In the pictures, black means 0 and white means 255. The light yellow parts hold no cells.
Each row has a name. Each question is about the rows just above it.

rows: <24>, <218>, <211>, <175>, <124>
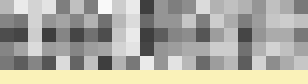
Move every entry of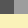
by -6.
[ 79 151]
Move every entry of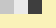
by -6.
[192 228  56]

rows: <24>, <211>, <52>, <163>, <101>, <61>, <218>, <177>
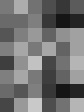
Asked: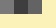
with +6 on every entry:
[127  68 105]
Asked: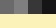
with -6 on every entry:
[100 121  49  15]
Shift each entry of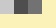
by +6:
[207  84 120]
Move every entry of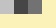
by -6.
[188  64 108]

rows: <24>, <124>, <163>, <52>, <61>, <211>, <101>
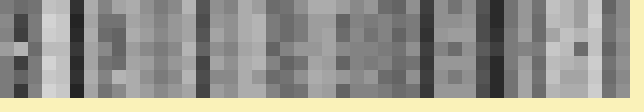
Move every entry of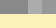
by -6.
[131 131 166 145]
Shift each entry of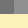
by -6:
[109 138]
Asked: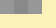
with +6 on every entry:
[157 143 157]
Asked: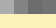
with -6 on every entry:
[166 125 102 109]
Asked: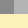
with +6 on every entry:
[143 186]
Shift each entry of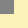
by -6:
[125]
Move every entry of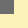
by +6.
[114]

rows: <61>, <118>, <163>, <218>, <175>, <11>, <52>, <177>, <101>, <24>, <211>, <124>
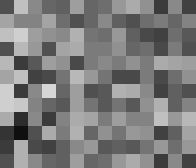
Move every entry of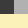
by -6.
[ 53 171]
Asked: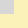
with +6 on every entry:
[221]
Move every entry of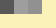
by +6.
[ 94 164 151]
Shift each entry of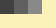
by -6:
[ 59  90 131]
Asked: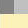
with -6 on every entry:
[125 186]

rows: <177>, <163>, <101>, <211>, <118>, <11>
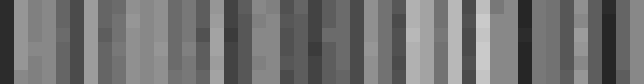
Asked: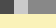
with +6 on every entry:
[ 81 208 142 142]
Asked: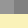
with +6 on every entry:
[156 134]
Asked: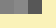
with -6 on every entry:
[122 130  81]
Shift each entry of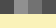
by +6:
[ 81 150 120  87]

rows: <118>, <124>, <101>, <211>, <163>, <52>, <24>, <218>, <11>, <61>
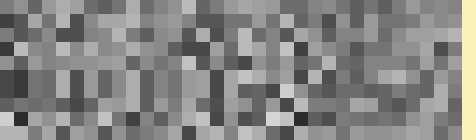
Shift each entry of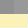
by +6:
[151 159]
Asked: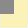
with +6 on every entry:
[144]
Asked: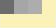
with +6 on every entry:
[114 172 179]
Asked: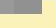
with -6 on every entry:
[147 139 139]
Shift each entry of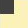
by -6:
[59]
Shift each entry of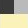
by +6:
[ 64 192]
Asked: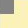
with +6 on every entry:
[137]

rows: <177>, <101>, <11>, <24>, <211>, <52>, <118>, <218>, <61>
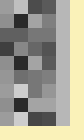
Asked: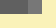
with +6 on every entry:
[102 102 125]
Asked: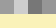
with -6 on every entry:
[150 199 113 144]
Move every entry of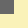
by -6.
[97]
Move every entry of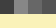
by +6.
[ 69 141 109  89]

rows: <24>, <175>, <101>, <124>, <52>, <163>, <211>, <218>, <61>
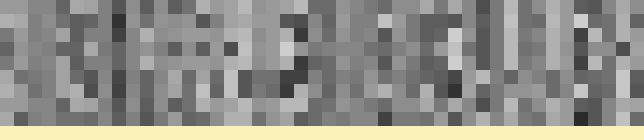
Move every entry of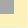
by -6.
[162]
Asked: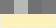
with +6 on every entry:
[127 190 119 127]
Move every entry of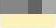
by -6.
[128 128  94 162]

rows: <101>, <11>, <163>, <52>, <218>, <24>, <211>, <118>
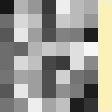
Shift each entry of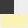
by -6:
[ 52 232]
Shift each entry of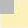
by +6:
[192]
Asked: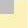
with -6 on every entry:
[186]
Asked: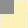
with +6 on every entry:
[149]
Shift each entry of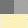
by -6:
[110 159]
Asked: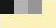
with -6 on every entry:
[ 17 173 144]
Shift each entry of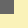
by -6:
[96]

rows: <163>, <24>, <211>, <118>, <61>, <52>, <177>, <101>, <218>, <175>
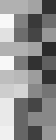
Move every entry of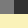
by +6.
[128  55]
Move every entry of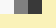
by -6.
[242 122  51]

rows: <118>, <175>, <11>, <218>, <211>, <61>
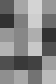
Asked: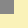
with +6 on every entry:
[141]
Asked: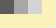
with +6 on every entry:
[ 98 173 218]
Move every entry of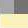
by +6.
[173 121]
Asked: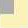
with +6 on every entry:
[180]
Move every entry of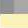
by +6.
[149 173]

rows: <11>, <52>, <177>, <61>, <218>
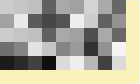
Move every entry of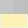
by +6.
[203 197]
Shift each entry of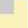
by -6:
[198]
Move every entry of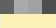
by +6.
[103 175 167  84]
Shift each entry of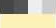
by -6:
[ 65  78 232 198]
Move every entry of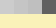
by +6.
[210 203 197 103]
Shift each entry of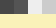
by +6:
[ 77  90 244 210]
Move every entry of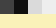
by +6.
[ 71  21 224 244]

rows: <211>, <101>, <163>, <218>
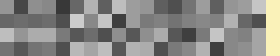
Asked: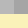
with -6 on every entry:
[178 159]
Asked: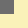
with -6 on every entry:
[103]
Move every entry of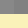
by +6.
[142 135]
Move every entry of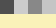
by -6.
[ 73 198 130 191]
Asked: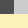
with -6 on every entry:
[ 73 198]

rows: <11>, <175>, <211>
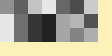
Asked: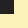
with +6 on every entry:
[40]
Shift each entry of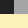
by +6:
[ 40 172]
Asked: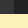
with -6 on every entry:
[48 28]
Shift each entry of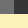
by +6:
[117  60]
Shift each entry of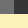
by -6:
[105  48]
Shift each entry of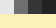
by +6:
[237 117  60  40]
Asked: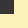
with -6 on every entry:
[48]

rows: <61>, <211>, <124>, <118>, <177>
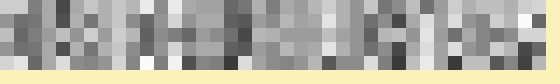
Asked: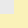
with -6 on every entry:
[228]
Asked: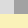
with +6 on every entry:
[226 168]

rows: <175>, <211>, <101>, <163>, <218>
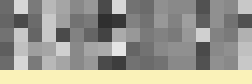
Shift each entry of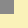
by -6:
[131]
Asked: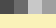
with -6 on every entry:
[ 68 101 194 153]
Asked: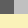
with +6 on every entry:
[100 198]

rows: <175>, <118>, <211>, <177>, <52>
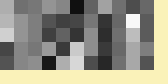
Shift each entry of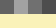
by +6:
[104 168 118  83]
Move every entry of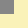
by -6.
[128]
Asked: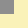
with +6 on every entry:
[148]
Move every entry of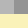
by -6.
[176 142]
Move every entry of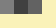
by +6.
[132  70 104]

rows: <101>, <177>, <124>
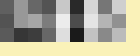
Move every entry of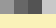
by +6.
[158 109  89 206]
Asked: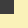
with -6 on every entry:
[55]
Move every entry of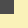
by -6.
[70]
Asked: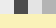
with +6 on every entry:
[242  82 234 186]
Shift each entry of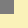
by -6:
[118]

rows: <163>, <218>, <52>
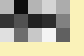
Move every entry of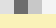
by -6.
[218 103 194 238]
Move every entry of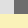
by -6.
[218 103]
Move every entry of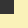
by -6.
[46]
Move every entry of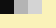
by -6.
[  7 174 206]
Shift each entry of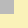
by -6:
[180]
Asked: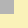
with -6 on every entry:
[174]

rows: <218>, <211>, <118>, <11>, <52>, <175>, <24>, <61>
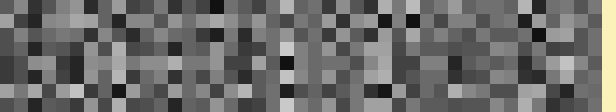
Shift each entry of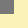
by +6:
[126]
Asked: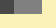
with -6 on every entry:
[ 66 122 122]
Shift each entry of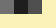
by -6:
[106  24  73]
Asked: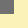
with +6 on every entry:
[118]

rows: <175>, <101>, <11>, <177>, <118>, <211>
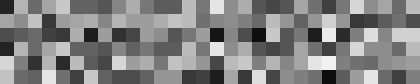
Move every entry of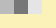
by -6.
[181 113 223]
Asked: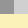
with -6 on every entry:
[143 202]
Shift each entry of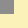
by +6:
[147]
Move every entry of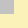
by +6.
[200]
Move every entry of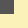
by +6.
[91]
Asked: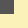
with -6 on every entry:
[79]
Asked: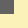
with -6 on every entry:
[92]

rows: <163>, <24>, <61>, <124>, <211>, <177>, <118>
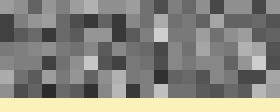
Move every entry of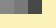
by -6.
[129 115  66]
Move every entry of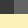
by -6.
[51 93]
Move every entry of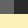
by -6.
[93 37]
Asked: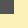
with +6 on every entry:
[90]
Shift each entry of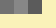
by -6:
[107 129  85]
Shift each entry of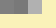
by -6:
[121 115 171]
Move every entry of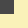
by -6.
[66]

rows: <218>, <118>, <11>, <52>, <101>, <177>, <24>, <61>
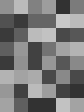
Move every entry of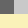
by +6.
[107 207]
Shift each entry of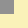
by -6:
[139]
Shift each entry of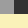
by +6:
[163  56]
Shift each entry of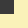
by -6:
[52]
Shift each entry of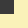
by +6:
[64]
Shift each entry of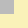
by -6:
[181]

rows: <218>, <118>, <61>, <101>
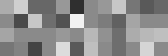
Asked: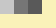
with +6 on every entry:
[205 124  95]
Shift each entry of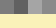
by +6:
[130 103 171 144]
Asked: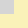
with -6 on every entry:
[207]

